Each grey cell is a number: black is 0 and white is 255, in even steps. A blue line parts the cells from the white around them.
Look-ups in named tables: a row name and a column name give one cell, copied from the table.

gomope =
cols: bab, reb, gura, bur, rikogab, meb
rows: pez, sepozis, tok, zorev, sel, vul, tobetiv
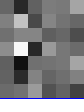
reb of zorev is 248
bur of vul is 101
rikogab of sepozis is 115
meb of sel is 165
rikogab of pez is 121
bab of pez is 102
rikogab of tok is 103
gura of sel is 112
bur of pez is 124
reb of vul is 43
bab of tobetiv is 107
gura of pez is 97
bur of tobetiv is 82
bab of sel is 96
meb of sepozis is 103
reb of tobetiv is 114

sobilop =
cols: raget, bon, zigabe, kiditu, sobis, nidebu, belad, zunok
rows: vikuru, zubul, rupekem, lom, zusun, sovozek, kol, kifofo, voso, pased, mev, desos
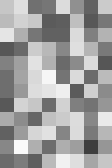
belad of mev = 62
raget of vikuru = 198
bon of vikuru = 223
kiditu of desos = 186
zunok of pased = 183
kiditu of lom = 184
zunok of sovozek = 187
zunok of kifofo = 150
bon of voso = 140
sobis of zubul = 94
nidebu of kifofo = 127
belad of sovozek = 107
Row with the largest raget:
rupekem

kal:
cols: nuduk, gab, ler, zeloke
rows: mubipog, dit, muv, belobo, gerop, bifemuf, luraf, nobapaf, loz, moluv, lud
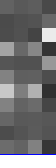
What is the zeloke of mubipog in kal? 73
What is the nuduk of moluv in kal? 76
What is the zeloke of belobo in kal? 52
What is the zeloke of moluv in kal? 84
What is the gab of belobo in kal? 104
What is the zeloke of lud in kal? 54
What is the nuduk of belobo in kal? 164
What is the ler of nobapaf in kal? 107
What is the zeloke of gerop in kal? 152
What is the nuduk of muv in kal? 76
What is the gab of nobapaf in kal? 99
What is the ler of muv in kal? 68
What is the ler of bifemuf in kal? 96
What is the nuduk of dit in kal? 75
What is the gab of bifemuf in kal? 95
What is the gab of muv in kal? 81
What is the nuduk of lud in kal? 108
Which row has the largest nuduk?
luraf

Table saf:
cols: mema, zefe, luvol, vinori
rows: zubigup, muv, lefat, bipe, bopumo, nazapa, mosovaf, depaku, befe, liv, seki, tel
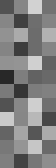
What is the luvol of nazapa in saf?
98
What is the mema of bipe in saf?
132
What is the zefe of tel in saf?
67
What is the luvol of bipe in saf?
108
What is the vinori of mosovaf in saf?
129
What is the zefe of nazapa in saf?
126
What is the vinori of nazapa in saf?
105
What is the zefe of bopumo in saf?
148
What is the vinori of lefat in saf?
178
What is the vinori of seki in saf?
106

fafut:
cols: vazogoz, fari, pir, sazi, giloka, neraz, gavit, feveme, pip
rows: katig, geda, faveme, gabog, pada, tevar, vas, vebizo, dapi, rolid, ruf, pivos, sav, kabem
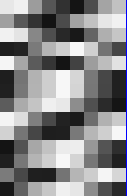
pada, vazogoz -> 245
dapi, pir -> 127
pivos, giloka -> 247
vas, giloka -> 247
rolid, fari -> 118
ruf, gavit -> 151
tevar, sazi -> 206
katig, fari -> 240
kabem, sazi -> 199
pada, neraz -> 66
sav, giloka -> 116
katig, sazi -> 86
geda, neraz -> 162
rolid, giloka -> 31
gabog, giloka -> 207
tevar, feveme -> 71
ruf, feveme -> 84
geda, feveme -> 230
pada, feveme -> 189
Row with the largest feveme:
sav

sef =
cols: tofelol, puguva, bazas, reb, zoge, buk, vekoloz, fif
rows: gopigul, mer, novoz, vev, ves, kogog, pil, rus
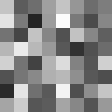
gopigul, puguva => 92
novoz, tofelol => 115
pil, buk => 79
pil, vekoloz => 142
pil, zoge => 243
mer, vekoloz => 75
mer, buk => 121

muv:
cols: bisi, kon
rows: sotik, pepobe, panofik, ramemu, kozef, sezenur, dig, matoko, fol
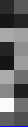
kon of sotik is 90
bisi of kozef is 21
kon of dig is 31
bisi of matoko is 251
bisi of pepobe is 23
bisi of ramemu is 36
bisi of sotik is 43
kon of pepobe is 36
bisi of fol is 96
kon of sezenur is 110
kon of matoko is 112
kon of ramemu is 143

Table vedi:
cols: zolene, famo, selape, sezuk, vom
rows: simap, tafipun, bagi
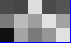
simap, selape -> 221
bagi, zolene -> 16
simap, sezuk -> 75
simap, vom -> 84
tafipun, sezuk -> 225
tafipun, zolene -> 123
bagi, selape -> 122
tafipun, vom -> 162
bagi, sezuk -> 150

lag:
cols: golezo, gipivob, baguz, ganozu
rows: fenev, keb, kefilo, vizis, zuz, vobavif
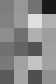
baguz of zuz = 195
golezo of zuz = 121
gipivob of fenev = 151
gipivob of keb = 154
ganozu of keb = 177
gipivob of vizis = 100
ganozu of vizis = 160
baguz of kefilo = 175
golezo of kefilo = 142
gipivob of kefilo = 112
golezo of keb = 129
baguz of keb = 223
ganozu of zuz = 162
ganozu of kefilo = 157
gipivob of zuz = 161
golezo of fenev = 126
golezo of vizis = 113
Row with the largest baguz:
keb

